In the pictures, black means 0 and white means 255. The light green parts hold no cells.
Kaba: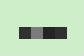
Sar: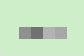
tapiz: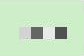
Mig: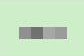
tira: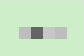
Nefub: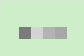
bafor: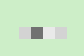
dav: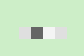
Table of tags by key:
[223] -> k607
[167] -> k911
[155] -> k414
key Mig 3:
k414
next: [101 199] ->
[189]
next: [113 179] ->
[167]
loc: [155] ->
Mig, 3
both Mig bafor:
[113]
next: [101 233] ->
[81]

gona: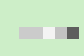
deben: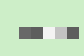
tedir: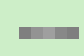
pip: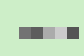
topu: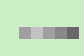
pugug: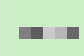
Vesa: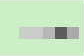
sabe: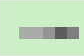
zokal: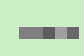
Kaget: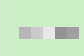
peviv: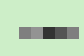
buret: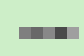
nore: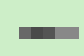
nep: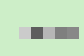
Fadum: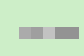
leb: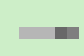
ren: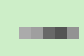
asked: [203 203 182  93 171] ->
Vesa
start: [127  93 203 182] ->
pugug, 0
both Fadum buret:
[159]
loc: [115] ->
pip, 0
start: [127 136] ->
nep, 3
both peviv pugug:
[127]

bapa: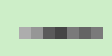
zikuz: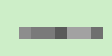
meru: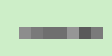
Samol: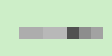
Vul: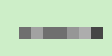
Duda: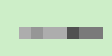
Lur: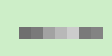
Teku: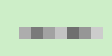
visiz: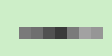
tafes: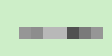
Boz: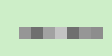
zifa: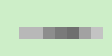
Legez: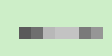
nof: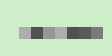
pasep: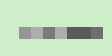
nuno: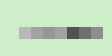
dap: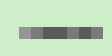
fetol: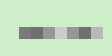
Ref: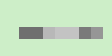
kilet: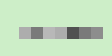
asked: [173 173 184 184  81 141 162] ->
Samol
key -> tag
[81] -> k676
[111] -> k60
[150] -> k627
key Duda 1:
k627
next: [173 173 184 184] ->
[81]
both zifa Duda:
[122]
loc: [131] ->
Lur, 6
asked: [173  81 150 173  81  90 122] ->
nof
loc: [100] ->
bapa, 5

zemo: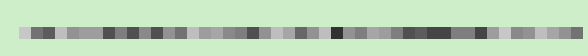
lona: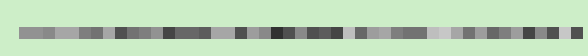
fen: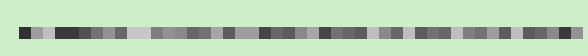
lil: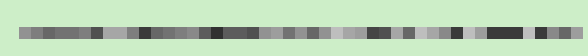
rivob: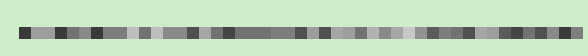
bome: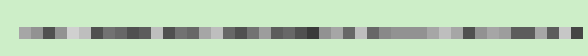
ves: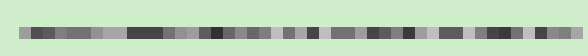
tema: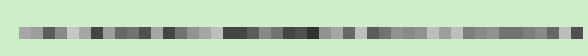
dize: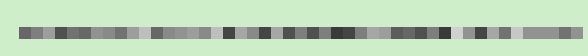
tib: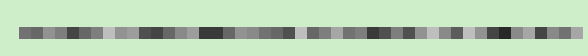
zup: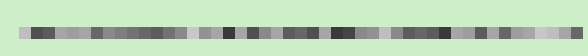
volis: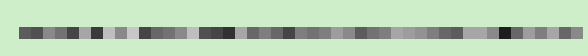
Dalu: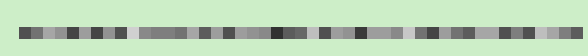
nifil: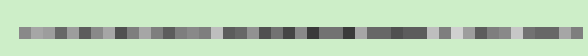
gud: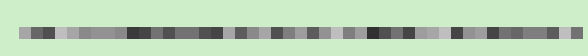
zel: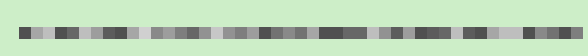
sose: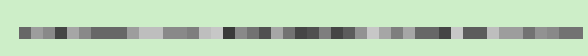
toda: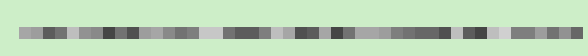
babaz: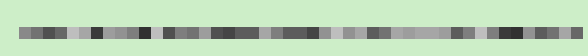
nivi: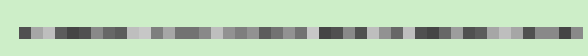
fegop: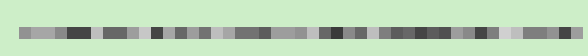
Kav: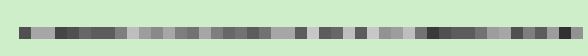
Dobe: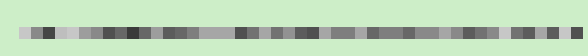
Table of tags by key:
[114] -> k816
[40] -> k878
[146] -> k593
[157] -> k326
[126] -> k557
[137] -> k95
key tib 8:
k593
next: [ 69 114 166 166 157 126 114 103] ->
[103]
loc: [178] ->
rivob, 29
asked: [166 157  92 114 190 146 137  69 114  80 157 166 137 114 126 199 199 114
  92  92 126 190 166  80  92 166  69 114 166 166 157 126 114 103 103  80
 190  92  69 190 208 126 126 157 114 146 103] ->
toda
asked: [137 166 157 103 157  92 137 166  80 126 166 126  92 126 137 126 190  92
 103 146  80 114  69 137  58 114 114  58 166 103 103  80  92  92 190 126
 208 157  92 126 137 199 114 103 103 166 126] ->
nifil
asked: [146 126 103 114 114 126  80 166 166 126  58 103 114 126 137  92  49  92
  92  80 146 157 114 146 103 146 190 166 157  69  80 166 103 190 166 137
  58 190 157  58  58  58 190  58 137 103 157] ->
lil

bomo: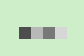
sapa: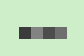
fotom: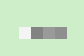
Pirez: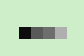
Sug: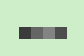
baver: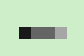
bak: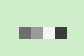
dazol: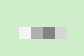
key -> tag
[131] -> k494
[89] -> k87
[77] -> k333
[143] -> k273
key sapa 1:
k494
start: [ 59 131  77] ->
sapa, 0
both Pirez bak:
[110]
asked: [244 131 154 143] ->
fotom
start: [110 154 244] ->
bak, 0
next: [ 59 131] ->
[77]
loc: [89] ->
Pirez, 1

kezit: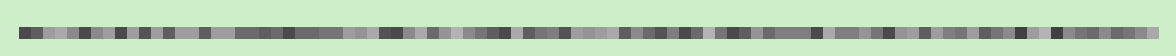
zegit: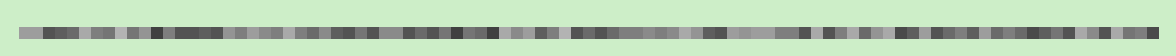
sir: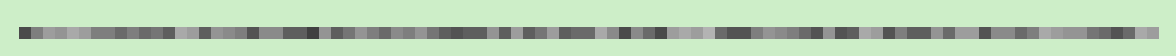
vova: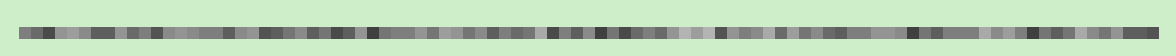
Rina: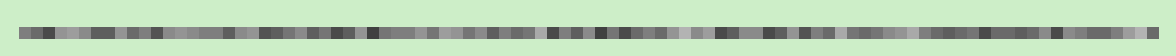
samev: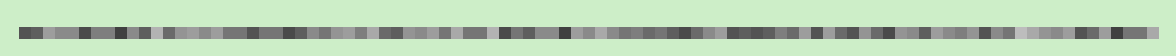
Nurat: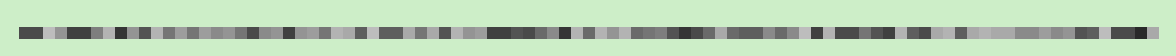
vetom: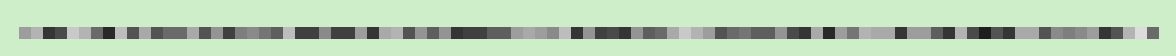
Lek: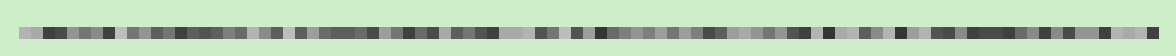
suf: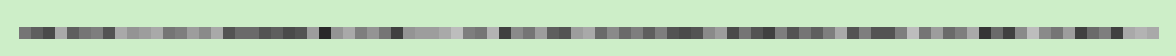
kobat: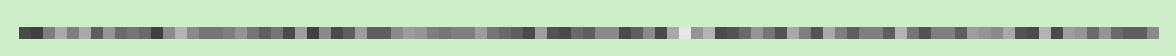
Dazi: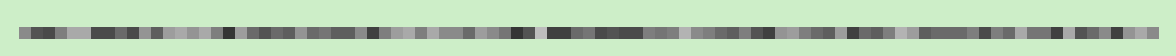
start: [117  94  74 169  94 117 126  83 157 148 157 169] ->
kezit, 38
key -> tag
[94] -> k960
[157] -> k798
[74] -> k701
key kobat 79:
k798
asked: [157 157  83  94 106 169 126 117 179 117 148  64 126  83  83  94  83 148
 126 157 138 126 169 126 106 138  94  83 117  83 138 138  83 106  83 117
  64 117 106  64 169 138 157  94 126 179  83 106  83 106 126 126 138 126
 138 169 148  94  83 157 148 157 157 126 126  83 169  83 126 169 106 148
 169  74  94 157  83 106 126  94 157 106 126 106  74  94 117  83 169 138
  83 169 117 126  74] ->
zegit

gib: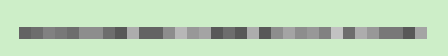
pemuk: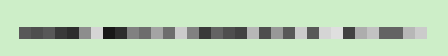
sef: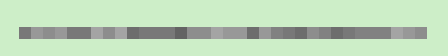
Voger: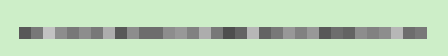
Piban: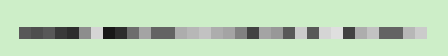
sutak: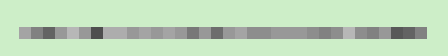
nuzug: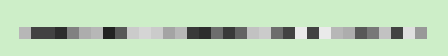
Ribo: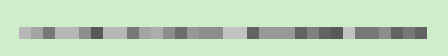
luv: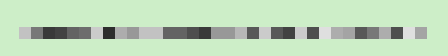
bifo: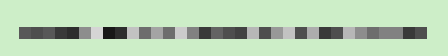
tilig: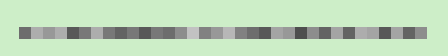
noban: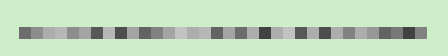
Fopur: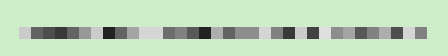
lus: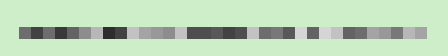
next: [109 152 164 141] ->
[141]
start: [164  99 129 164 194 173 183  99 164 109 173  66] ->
noban, 9

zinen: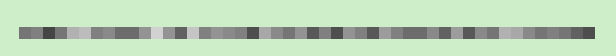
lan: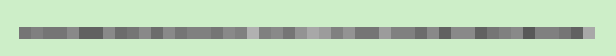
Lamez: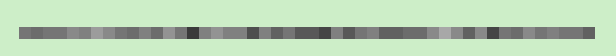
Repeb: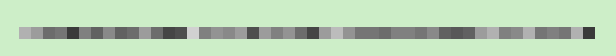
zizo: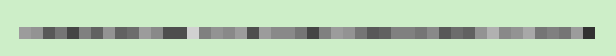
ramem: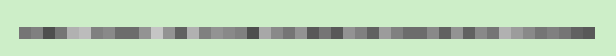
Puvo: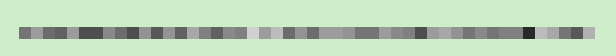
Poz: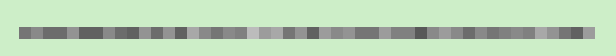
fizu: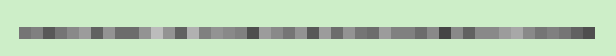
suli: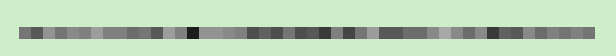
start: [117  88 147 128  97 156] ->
ramem, 25
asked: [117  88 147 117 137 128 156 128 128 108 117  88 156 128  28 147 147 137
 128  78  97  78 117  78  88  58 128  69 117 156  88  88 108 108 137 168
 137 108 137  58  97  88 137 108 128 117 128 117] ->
suli

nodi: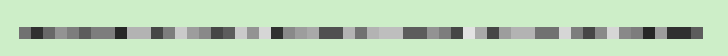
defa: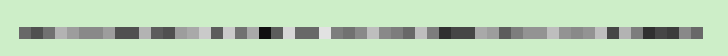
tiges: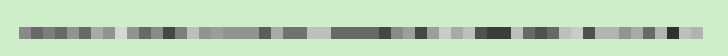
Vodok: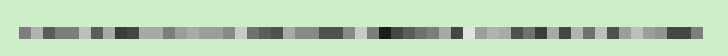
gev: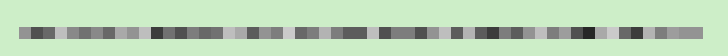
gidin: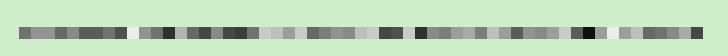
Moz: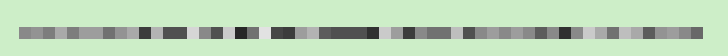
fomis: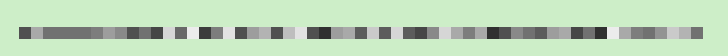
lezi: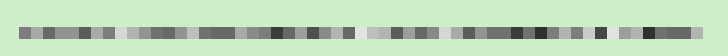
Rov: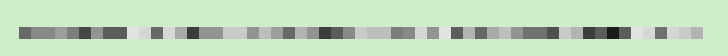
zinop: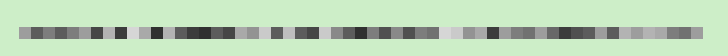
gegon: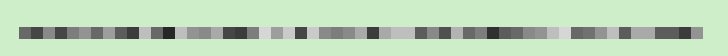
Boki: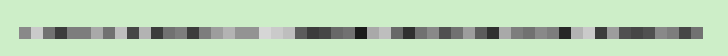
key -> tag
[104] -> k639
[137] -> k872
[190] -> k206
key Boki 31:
k639
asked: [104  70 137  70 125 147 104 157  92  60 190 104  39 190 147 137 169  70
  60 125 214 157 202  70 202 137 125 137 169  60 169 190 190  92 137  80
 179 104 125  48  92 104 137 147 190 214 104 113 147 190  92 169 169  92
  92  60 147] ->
gegon
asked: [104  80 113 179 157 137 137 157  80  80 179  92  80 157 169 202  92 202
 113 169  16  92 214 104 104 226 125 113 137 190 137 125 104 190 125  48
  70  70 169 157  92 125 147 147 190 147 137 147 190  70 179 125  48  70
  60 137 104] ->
defa

